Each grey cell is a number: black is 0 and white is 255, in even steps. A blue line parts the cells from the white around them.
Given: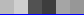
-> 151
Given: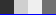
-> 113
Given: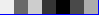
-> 172
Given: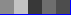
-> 77
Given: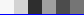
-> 117
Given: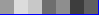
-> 96
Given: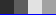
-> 162
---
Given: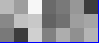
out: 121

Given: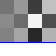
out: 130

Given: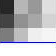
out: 124

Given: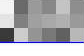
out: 57

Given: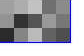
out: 42

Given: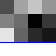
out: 228
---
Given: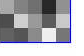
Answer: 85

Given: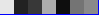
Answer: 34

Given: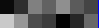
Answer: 151

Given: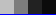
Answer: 125

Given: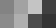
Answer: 175

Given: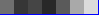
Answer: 54
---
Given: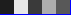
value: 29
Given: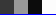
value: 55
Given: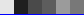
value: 230
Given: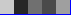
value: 203
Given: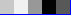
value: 200
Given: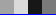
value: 163
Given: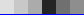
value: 223
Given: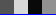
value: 83
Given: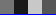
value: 116
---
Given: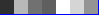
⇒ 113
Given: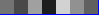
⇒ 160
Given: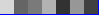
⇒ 122
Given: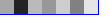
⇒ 186
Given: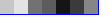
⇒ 114
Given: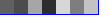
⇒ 166
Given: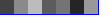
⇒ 188
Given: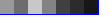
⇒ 200
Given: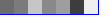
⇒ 198
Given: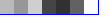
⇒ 207
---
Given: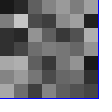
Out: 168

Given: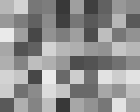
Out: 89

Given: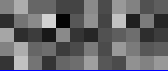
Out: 52

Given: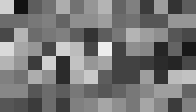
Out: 86

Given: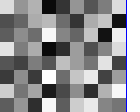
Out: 93
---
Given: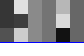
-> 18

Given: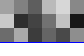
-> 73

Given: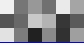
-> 49

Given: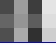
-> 48

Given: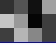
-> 135

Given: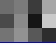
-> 88

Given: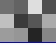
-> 36

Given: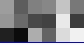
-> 219
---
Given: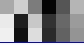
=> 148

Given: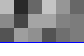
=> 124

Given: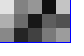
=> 156

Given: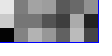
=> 69

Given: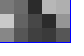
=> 86

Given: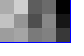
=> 56

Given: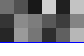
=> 183

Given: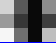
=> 190

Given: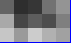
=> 161
